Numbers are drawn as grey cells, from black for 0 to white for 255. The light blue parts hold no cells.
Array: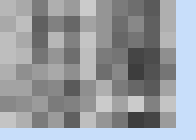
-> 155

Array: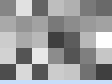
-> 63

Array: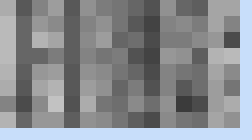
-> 145

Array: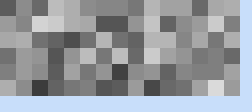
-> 155

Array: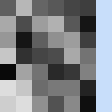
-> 15

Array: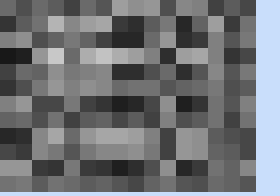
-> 85
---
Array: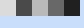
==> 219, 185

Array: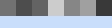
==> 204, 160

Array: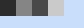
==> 202, 133

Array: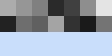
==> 228, 172

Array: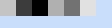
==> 225, 196

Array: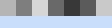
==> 214, 201
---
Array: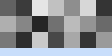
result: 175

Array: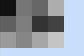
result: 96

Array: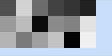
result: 154

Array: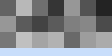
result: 151

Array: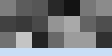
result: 64

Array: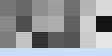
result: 136

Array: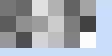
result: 92
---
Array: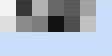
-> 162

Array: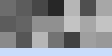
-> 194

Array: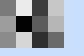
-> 182

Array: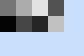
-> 82

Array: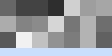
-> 110

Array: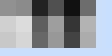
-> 179

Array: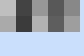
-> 136

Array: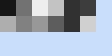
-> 61

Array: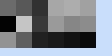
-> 140
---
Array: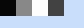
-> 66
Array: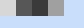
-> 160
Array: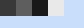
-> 233
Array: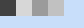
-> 193
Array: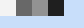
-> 31
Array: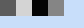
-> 133
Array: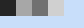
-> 208
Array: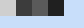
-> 32
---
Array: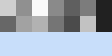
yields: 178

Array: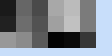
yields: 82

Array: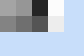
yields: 84

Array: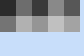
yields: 149

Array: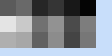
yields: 113

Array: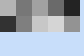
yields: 199

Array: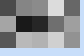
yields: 38

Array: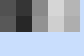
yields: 145
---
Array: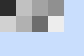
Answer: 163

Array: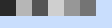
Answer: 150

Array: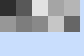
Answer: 165

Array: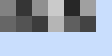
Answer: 39

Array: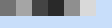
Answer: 143

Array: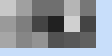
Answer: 181

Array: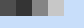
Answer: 133

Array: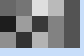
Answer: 186

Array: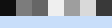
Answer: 217
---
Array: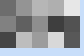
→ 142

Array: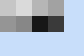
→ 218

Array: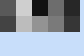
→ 18

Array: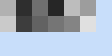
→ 38

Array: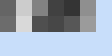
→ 65

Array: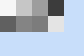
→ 198

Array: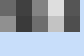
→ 131
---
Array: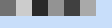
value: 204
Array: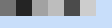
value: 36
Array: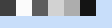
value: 251
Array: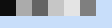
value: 171
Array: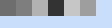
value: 126
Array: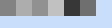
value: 173
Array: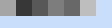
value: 55
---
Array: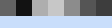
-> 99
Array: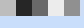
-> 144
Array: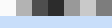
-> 153
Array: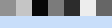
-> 123
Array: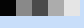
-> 137
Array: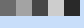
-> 108
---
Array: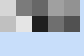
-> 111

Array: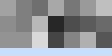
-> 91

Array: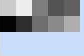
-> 138

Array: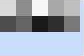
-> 46

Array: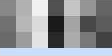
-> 72

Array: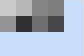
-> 111

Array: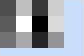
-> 1

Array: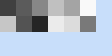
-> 220
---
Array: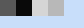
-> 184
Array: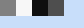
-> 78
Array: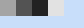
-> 226
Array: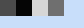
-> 111
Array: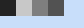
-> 82
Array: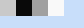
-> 249
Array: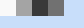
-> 113
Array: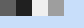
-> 158
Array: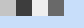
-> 105
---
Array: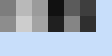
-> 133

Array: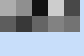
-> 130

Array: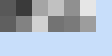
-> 122

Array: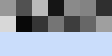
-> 103

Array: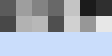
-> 150

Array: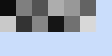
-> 113

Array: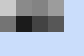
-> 67

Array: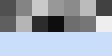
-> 118

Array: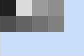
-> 114
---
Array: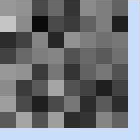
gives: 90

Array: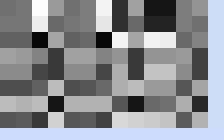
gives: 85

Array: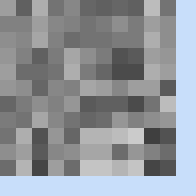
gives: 108

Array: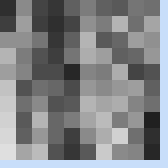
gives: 223

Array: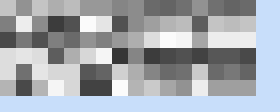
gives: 180
